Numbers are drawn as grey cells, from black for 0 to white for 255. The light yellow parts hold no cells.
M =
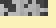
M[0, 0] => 62
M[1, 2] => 66
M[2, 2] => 66
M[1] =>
[192, 59, 66, 62, 188, 166, 67, 178, 177, 160, 69, 56]
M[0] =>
[62, 59, 62, 184, 184, 166, 175, 62, 177, 62, 69, 56]
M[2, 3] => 69
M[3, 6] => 175
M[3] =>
[181, 59, 188, 184, 184, 166, 175, 70, 177, 162, 69, 56]

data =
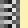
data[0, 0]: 107
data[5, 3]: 92
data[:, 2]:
[30, 212, 26, 200, 25, 204, 19]
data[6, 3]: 218
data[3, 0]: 179
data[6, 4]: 75
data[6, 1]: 80
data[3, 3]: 93
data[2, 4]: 97

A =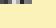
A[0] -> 79
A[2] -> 109
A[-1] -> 118

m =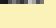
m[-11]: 28
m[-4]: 196
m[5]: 54

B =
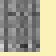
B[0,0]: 146
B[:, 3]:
[150, 154, 158, 88, 146, 133, 124, 161, 155, 135, 135, 123, 162]
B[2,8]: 95
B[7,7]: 145
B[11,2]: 178
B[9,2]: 124
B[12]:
[188, 84, 145, 162, 120, 121, 90, 141, 101, 150]
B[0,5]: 114
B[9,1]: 107
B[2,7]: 137
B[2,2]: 135
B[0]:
[146, 100, 127, 150, 119, 114, 104, 129, 103, 147]
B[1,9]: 131
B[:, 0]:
[146, 158, 140, 142, 155, 137, 133, 166, 156, 126, 164, 209, 188]
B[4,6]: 93
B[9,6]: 112
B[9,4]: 114
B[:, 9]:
[147, 131, 152, 92, 122, 117, 118, 143, 139, 130, 110, 75, 150]
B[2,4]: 116
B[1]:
[158, 95, 155, 154, 102, 127, 106, 157, 90, 131]
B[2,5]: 116
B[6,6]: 114
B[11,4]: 158
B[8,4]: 106
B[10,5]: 121
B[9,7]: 131
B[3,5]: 78
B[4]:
[155, 97, 150, 146, 114, 110, 93, 157, 100, 122]

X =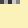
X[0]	67
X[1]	177

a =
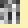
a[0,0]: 77
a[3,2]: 45
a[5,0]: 228
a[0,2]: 178
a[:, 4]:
[60, 130, 133, 55, 101, 128]
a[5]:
[228, 181, 110, 240, 128]
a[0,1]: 91

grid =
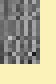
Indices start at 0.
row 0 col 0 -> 120
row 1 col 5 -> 115
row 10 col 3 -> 84
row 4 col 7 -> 158
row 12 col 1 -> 151
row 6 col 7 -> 87
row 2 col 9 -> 154
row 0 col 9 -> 110
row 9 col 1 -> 112
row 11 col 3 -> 94
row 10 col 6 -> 150
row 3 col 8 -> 172
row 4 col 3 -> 150
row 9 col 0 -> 113
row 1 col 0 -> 136
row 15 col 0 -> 69
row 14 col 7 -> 88
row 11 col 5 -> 80
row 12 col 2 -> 129
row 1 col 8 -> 97
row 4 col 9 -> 81
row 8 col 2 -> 112
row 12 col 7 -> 96
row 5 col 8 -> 159
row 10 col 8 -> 176
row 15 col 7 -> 44
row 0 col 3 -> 122
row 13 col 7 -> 188
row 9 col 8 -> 123
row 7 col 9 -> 110
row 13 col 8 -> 25
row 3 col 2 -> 113
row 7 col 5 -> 97
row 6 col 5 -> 91
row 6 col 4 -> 146
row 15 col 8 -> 160
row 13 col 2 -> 63
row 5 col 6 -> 168

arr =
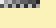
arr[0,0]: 235
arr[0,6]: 97
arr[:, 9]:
[38, 169]
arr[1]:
[85, 188, 65, 174, 47, 181, 48, 191, 55, 169]
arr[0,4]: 137
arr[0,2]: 182

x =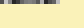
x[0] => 82
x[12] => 79
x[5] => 101
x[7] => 129

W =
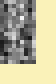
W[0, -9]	86
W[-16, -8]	147
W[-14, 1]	50
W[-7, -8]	77
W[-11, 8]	113
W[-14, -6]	167
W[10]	[28, 50, 67, 136, 61, 211, 110, 98, 211]
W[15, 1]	71
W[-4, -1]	146
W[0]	[86, 147, 193, 181, 122, 144, 129, 60, 129]
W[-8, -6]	202
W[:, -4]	[144, 213, 157, 122, 245, 165, 155, 52, 58, 80, 211, 127, 176, 149, 159, 53]
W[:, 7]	[60, 86, 23, 77, 94, 109, 85, 110, 92, 23, 98, 100, 76, 90, 108, 85]
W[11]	[33, 95, 97, 177, 81, 127, 88, 100, 199]
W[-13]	[102, 106, 122, 193, 86, 122, 157, 77, 178]
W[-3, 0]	63
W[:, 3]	[181, 92, 167, 193, 110, 120, 121, 164, 202, 217, 136, 177, 135, 131, 133, 151]
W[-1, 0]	106
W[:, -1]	[129, 127, 129, 178, 158, 113, 98, 136, 141, 161, 211, 199, 146, 175, 134, 76]
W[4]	[80, 97, 135, 110, 129, 245, 124, 94, 158]
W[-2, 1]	95
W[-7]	[72, 77, 159, 217, 126, 80, 48, 23, 161]
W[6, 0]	104
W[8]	[62, 174, 183, 202, 146, 58, 69, 92, 141]
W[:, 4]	[122, 150, 113, 86, 129, 118, 176, 127, 146, 126, 61, 81, 156, 125, 129, 116]
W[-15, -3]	98
